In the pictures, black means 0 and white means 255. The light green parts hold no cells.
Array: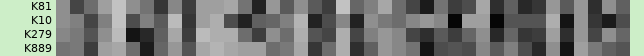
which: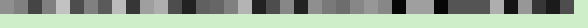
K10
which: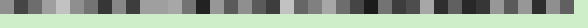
K81

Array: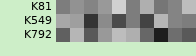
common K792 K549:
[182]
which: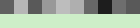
K792
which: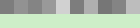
K81

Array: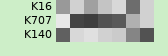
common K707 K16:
[209]
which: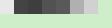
K707

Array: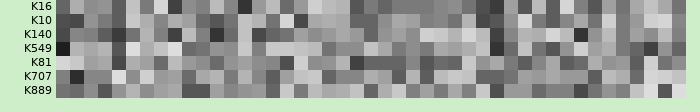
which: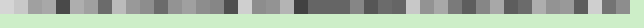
K81
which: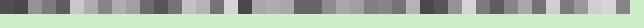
K10
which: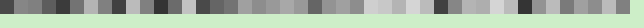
K140

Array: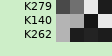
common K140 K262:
[180]
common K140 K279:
[233]
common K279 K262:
[28]
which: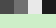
K279
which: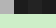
K262

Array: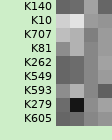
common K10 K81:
[155]
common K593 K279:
[141]
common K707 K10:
[155]
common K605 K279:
[108]
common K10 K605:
[148]
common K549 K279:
[108]

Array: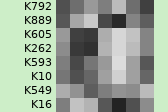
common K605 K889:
[132]
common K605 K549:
[173]

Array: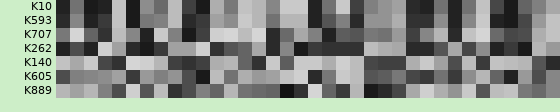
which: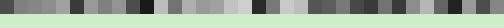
K605
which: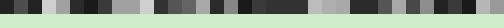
K262

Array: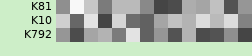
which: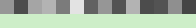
K792
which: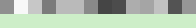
K81
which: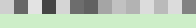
K10

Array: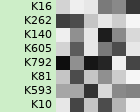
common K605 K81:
[76]
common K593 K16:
[137]
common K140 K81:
[144]
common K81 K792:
[144]
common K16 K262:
[231]
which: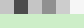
K81

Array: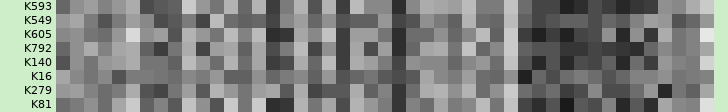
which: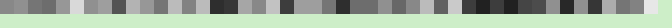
K605
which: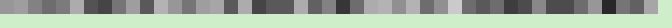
K279

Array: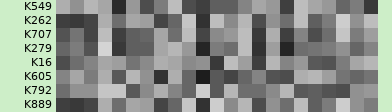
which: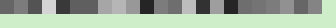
K279
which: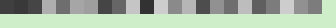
K889
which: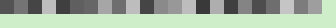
K707

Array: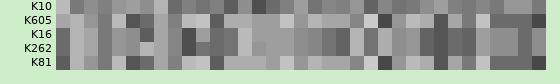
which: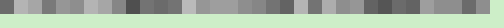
K262

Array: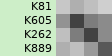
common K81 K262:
[191]
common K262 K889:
[191]
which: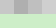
K81
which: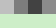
K262
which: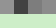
K605

